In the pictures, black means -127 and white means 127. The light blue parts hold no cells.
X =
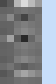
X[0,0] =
-53
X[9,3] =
-37
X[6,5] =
-14
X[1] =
[-27, -25, -16, -11, -15, -19]
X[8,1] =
-27
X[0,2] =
54
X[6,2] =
-9
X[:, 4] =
[58, -15, -24, -8, 0, -24, -9, -14, -2, -24, 20, -17]
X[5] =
[-12, 35, -37, -86, -24, -1]
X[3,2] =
-9
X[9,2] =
-27
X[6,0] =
-29
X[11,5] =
-19
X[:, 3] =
[91, -11, -59, -1, 8, -86, -2, -9, 7, -37, 37, -13]
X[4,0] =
-32
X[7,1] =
-25
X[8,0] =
-32
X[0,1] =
-35
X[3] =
[-28, -27, -9, -1, -8, -13]

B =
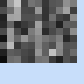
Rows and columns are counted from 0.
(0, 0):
-80
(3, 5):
32
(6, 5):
5
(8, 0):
-115
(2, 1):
34
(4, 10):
11
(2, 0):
-93
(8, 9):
-46
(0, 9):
15
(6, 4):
-51
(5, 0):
-108
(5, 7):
-23
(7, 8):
5
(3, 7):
-45
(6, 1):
57
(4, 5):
21
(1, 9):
34
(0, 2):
70
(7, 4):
-62
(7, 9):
-48
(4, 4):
-4
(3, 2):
-87
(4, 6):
-84
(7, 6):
-31
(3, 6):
-57
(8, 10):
-64
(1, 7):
-48
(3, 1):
-27

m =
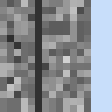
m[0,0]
-7
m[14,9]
43
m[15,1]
-17
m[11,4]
-12
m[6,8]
-3
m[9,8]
-3
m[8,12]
12
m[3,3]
28
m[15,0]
-7
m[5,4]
-1
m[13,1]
45
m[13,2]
-55
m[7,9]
-34
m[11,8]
29
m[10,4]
9
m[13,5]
-78
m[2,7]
15
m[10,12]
37
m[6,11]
7
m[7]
[33, -17, 41, -18, -23, -78, 10, -35, -19, -34, 2, -31, 37]
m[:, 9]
[24, 24, -15, -34, -34, 43, -15, -34, 81, 5, 62, 5, -34, 5, 43, 43]
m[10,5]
-78
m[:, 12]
[-25, -13, -13, -25, -25, -13, 0, 37, 12, -13, 37, -13, 25, -13, -25, -25]
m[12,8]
46
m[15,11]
65
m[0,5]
-78
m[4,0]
33
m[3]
[20, -38, 22, 28, 9, -78, -17, -35, -35, -34, 18, -31, -25]
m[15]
[-7, -17, -17, 58, 20, -78, 10, -2, -19, 43, 18, 65, -25]
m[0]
[-7, -38, -17, 58, -12, -78, 10, -2, -3, 24, 49, 46, -25]
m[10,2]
-17
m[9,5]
-78
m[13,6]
-17

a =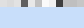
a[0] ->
96
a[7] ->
112
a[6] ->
122
